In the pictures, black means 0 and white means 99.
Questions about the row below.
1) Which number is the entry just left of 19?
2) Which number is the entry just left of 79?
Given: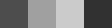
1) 79
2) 62

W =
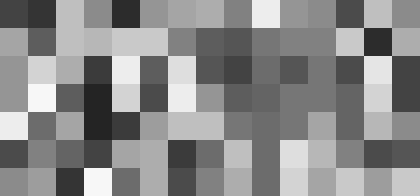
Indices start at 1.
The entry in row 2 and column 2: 36
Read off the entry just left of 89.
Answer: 29
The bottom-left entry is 54
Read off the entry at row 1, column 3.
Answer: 74
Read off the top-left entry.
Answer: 26
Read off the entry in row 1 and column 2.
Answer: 20
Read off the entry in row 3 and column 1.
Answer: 58
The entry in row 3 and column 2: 82
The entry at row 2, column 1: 64
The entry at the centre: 58
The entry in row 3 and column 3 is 67
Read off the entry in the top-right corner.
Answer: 54
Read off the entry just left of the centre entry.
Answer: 92
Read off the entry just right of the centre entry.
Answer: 36
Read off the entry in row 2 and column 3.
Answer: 74
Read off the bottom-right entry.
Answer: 78

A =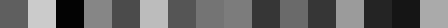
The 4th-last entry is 60
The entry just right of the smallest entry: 52
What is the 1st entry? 37
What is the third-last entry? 14

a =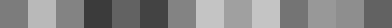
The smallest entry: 23
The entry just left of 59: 45

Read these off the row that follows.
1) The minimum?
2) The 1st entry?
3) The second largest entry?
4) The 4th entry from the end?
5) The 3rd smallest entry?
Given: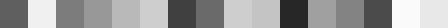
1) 15
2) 37
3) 93
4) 51
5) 29

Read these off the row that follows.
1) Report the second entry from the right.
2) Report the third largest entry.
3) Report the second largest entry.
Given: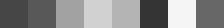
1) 95
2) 70
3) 81

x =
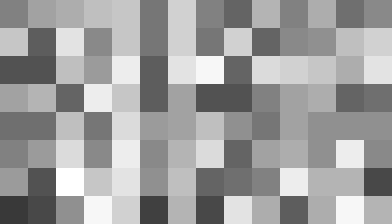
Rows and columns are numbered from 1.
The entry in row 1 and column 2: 63
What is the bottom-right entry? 70
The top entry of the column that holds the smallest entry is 50
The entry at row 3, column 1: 32
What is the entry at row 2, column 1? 77
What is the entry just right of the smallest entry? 28
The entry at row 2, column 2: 36
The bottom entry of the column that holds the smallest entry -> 22
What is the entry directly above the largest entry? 85
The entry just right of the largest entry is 77
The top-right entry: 53
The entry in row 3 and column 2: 32
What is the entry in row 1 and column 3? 67

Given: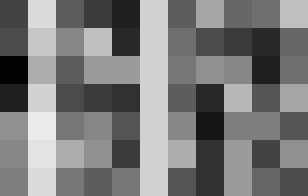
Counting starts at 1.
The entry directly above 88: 91
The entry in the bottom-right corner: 29
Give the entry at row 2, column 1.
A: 29
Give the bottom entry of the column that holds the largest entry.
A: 85
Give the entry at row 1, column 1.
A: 26
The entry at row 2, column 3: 52
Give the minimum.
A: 1
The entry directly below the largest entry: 88
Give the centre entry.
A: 81
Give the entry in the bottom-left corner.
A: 49
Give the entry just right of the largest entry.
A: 46
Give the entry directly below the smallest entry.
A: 12
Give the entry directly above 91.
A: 81
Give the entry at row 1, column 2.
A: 85
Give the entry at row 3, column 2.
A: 67
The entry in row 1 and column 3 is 36
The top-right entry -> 74
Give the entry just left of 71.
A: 16
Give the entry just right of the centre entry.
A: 36

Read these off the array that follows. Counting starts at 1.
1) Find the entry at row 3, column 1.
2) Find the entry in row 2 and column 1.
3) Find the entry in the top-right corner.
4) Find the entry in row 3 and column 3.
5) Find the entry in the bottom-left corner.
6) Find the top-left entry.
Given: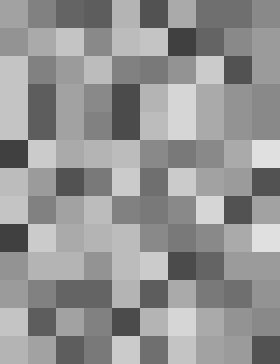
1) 76
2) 57
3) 53
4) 60
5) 70
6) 63

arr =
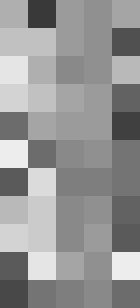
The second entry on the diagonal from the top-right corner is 56
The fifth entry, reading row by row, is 64
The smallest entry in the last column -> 25
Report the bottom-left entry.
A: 28
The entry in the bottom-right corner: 42
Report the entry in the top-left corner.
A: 68
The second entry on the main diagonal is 75
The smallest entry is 22
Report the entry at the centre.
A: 53
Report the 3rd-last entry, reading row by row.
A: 49
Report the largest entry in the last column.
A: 92
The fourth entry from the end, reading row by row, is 45
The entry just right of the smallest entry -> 60
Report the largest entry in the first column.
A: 92
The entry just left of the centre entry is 42

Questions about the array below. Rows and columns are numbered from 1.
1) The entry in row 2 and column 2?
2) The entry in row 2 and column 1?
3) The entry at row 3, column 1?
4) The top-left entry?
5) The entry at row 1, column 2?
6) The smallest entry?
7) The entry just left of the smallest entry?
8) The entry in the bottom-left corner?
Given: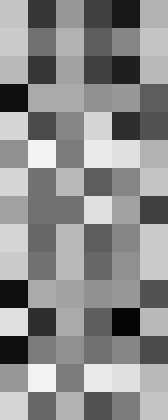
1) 44
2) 79
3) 72
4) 76
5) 21
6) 2
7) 36
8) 83

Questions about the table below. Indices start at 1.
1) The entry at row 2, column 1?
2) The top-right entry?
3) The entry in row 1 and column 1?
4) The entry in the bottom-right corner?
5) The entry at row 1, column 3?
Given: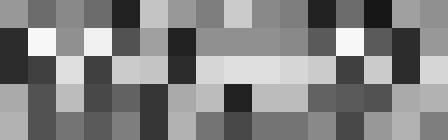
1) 17
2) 56
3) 59
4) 49
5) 53

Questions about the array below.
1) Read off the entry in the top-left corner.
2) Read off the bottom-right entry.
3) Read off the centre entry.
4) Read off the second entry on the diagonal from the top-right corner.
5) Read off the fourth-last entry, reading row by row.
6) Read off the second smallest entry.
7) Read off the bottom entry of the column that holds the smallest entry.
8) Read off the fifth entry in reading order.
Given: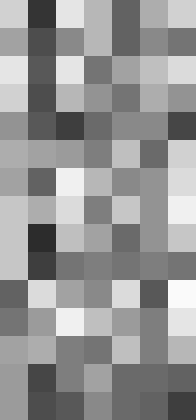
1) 81
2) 24
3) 49
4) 53
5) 53
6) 20
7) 30
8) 38

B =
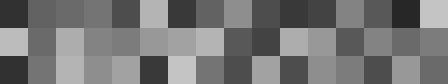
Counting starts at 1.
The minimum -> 15
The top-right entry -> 76
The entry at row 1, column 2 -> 38
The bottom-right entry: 41
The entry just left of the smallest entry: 34
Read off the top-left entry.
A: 19
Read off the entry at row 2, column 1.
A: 73
